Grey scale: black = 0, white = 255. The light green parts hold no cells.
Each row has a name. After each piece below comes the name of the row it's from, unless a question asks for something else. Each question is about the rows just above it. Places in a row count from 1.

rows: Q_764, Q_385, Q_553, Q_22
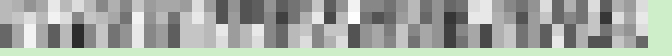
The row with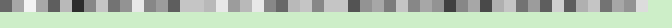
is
Q_553
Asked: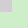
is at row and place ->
Q_553, 47
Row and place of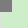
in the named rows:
Q_553, 33

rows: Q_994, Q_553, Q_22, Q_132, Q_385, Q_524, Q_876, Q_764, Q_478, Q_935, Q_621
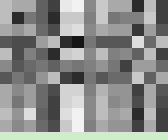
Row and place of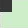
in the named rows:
Q_22, 12
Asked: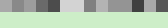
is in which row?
Q_764
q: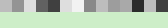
Q_935
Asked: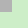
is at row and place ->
Q_764, 9
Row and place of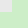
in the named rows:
Q_994, 6

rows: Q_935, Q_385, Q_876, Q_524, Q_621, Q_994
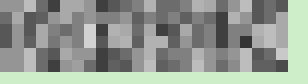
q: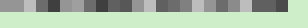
Q_994
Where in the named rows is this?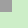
Q_994, 7
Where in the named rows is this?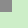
Q_994, 20
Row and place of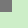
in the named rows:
Q_524, 5
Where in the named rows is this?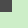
Q_994, 24

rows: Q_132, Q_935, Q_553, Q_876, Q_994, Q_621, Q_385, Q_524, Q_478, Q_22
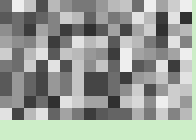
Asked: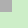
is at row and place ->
Q_22, 12
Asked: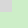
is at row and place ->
Q_478, 12

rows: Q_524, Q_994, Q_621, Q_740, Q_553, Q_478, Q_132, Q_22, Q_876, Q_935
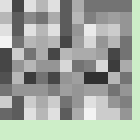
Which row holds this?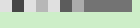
Q_524
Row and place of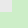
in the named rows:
Q_621, 8
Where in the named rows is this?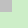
Q_621, 9
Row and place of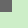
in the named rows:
Q_935, 1
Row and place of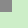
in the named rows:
Q_994, 3
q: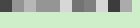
Q_478
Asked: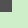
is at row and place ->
Q_132, 1

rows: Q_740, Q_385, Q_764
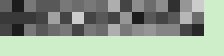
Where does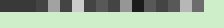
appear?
Q_385
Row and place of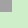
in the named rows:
Q_385, 5
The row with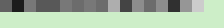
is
Q_740
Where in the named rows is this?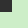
Q_740, 15
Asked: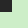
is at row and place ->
Q_764, 17
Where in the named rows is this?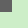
Q_740, 1

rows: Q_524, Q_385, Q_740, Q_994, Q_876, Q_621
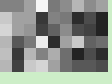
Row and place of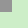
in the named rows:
Q_740, 3
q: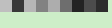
Q_876
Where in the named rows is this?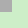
Q_876, 5
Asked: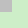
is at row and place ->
Q_876, 1

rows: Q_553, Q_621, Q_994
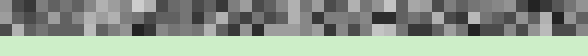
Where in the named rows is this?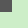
Q_553, 47
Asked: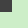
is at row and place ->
Q_621, 21
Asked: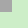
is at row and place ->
Q_553, 35
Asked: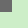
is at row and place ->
Q_553, 15

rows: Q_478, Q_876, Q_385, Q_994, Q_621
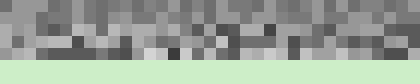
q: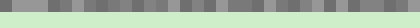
Q_478
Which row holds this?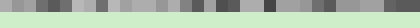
Q_385
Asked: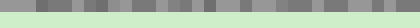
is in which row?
Q_876
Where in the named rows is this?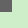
Q_385, 33
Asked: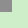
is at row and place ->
Q_876, 10

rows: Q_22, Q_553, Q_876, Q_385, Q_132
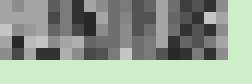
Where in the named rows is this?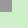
Q_876, 3
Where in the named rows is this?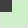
Q_22, 16
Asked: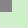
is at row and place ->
Q_553, 11
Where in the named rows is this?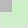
Q_385, 3
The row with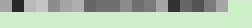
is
Q_385
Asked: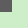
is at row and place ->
Q_22, 5

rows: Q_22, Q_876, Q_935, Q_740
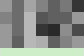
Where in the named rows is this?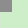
Q_935, 6
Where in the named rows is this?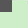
Q_876, 4
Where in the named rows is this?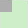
Q_740, 4
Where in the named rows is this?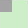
Q_22, 3
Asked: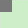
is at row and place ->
Q_22, 6

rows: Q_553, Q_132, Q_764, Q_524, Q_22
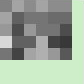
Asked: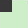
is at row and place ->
Q_524, 6
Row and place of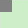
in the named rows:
Q_553, 1
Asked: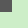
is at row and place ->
Q_22, 6

